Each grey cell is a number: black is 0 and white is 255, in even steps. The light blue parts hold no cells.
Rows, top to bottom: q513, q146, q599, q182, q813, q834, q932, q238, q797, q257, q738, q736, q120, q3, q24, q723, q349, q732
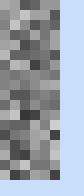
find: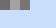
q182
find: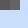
q513
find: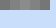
q238
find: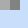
q120

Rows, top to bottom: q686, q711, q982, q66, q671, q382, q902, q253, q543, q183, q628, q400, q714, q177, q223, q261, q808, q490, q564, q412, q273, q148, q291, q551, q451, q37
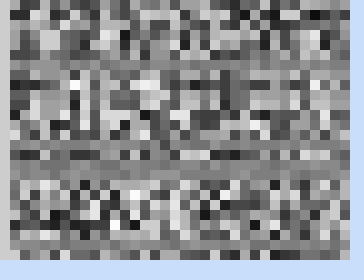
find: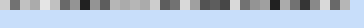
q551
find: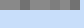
q902

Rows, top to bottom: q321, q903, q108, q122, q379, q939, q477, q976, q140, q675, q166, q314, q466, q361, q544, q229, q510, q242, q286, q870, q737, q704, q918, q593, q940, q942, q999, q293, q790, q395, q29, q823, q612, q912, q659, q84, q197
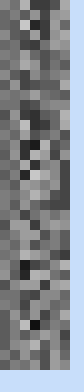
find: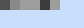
q790
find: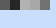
q293
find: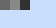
q544
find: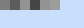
q903

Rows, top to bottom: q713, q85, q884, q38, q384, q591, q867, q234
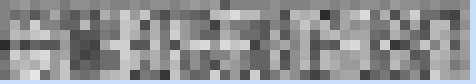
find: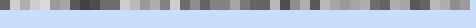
q591
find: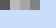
q38
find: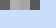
q591
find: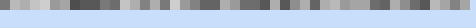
q38
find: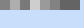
q38

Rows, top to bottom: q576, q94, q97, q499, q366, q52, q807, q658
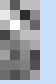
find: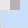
q94
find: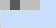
q576

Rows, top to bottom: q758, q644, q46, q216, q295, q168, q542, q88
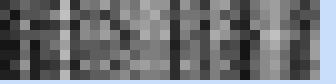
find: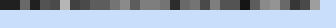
q168
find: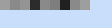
q46

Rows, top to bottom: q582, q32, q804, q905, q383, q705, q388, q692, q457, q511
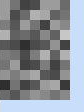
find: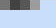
q457
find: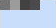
q388
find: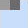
q582
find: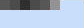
q383
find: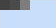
q388
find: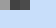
q388
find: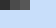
q383

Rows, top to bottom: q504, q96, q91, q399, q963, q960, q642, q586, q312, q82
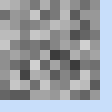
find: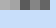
q586
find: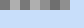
q504
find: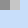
q96
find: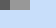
q96
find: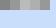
q91

